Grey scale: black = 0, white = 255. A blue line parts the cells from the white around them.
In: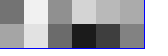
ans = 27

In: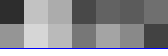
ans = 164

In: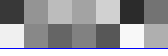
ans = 87

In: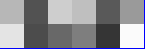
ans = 126

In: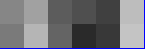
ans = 42

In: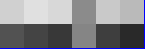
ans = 133

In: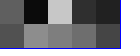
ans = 126

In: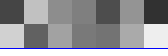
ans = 115
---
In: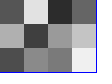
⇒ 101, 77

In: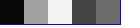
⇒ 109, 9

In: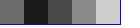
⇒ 205, 108

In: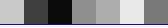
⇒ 120, 201

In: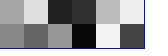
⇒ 238, 135

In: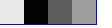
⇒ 157, 233
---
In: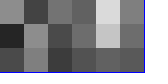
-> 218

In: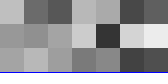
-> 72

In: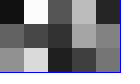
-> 188

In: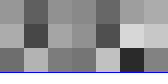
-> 158

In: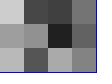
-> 64

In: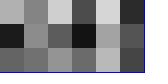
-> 214

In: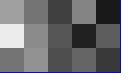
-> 132

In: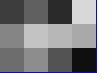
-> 42

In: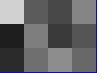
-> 72
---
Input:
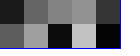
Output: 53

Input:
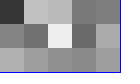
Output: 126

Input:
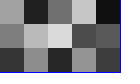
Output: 16

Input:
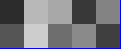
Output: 131

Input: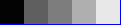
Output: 232

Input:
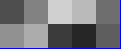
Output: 110

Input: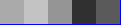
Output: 90
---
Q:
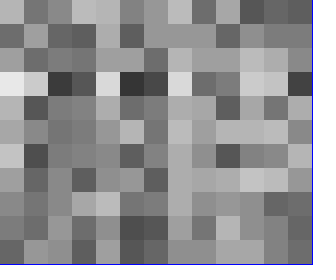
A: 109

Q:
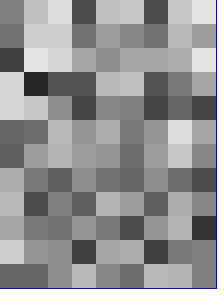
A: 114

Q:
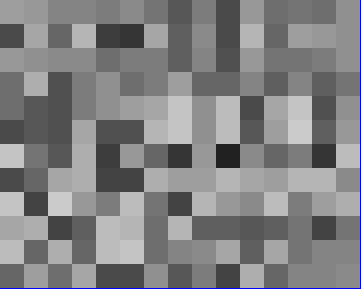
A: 74

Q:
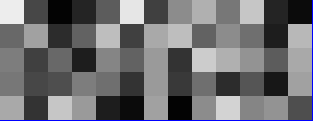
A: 104

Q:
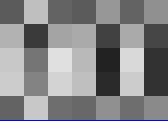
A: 178

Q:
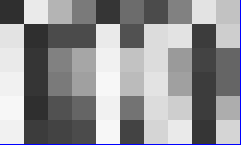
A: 227

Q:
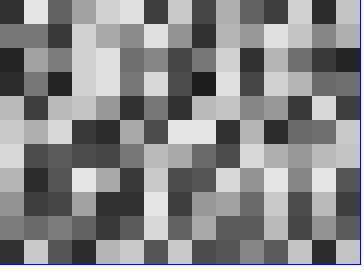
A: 119

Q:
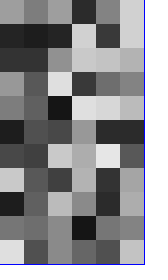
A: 36
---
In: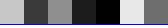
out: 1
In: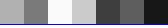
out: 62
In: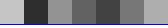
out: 66
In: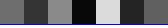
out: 219
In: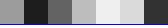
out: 239
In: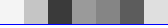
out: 133
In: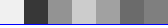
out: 161
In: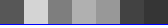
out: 152
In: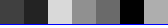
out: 106
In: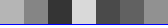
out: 74
